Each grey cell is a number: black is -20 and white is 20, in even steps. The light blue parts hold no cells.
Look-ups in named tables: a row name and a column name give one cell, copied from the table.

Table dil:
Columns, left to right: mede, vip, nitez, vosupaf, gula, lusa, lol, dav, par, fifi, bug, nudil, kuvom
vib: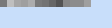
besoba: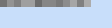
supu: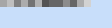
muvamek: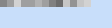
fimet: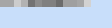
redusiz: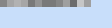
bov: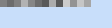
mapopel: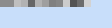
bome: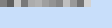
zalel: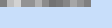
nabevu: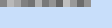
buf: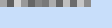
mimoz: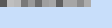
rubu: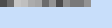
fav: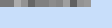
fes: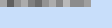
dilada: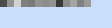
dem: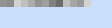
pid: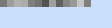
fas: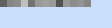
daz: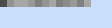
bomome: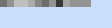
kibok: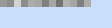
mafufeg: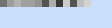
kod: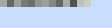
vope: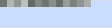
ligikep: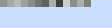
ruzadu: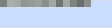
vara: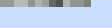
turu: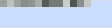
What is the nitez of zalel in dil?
13
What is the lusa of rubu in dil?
6
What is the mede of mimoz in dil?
-6
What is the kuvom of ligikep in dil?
0
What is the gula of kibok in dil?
7
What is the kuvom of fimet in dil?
13
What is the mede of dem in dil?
3
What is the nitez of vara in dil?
9
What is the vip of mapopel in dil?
2
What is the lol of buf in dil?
-1
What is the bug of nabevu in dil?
4
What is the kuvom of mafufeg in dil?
13
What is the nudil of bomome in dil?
3
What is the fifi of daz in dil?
2
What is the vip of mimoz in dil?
10
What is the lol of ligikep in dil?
-5
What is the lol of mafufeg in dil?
-7
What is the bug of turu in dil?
-7
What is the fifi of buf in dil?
10
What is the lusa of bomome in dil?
1

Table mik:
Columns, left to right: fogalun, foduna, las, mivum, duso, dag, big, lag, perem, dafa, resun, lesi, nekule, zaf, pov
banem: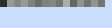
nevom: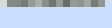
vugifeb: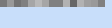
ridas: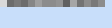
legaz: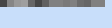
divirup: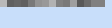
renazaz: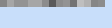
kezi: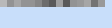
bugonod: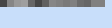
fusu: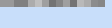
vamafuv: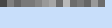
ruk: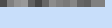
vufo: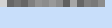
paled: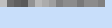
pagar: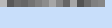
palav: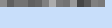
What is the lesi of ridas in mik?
-2
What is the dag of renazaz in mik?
6
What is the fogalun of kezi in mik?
9
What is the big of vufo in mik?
2
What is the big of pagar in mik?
2
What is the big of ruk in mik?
-4
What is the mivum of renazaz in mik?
3
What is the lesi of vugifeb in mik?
8
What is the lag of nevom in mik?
-2
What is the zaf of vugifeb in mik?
4
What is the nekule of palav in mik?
-6
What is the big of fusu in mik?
5
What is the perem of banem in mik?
-2
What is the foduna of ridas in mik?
-3
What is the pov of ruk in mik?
0
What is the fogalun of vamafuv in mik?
-9

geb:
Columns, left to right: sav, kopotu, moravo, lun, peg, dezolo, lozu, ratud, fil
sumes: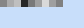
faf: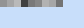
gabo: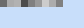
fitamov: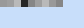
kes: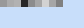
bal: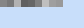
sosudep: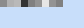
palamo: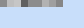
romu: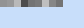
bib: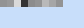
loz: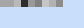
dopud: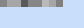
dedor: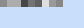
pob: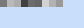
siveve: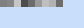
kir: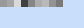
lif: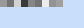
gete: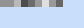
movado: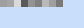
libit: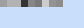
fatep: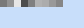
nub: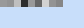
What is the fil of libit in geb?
2
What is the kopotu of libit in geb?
8
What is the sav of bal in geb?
1
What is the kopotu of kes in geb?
7
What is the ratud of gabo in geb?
7
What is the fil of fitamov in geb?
1
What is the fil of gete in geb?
-4
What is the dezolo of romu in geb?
-1
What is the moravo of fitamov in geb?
9
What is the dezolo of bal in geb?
0

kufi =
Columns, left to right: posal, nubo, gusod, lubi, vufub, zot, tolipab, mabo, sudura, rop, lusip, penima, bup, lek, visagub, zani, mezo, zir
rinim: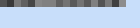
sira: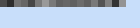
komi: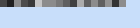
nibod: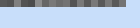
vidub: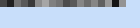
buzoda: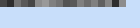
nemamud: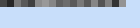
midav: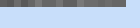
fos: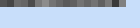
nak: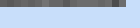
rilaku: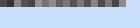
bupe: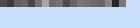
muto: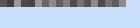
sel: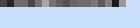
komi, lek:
2
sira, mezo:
-12
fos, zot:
-1
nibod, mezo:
-6
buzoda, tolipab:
4
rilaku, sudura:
-5
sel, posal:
-9
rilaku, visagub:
-8
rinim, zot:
1
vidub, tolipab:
6
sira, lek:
-1
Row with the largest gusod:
muto

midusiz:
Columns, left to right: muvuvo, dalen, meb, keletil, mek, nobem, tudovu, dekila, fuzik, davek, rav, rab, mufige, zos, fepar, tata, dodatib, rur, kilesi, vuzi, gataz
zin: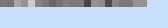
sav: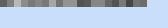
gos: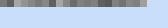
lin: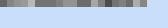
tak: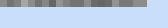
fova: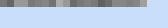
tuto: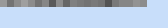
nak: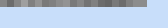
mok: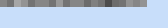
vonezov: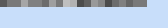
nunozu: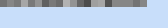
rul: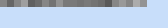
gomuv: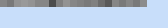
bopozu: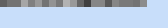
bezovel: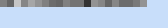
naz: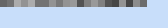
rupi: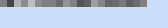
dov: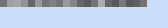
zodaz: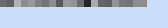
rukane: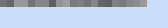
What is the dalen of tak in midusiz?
-2
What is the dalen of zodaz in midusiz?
-5
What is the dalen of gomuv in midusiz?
-1
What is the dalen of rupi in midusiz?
-9
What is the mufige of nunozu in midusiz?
-8
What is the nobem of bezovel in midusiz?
3
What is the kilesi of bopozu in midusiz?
-1
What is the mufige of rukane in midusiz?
-2

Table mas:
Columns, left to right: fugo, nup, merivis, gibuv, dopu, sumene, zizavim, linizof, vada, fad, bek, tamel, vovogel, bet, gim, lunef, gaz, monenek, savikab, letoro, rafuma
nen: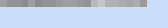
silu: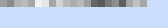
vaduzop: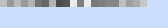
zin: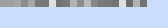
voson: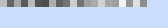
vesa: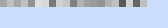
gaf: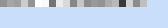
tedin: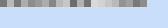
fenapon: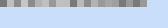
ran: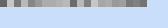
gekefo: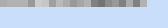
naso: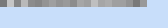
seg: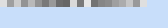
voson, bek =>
12
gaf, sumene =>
20
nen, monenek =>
7
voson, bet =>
7
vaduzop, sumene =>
-2
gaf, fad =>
14
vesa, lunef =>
8
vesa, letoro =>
-4
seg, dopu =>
9
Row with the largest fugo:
seg

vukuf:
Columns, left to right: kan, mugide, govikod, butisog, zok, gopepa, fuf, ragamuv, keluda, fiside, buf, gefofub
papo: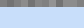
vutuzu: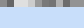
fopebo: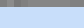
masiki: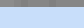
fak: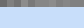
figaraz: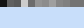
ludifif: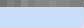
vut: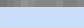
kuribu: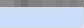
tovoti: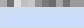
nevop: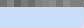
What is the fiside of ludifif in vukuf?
1
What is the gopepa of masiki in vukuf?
1
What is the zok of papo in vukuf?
-2
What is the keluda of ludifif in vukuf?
1
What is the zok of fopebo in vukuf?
1
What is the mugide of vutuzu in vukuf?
-4
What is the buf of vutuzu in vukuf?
3
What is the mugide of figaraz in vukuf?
-5
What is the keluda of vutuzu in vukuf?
8
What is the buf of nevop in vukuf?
0
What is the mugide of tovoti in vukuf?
-2
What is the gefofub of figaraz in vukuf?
-2
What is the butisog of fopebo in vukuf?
0
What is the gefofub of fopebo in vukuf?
0
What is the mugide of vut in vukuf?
0
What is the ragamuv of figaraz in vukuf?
5

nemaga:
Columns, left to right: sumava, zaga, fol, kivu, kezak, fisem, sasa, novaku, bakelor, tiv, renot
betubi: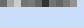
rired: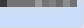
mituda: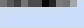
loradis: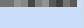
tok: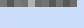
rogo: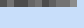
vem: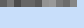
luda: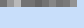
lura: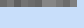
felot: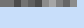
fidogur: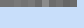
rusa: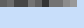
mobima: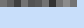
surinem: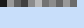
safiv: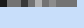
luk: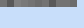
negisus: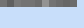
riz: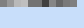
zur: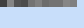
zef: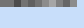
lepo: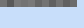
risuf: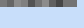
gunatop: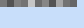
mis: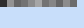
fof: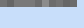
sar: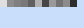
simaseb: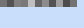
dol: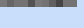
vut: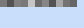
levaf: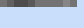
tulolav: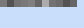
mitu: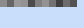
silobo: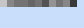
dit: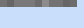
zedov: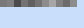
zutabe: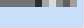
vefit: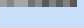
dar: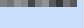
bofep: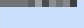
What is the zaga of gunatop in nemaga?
-7
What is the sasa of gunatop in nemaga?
1
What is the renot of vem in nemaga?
1
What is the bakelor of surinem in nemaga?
-4
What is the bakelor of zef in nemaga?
0
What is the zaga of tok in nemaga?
-6
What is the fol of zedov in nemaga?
-8
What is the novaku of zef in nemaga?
6
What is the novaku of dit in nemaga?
-2
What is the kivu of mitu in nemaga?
3
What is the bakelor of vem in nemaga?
-1
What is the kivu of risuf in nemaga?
0
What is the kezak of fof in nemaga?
-1
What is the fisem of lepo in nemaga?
-4
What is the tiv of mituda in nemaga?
-2
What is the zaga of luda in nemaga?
4
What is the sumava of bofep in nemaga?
-2
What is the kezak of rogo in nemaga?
-4
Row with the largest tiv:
surinem

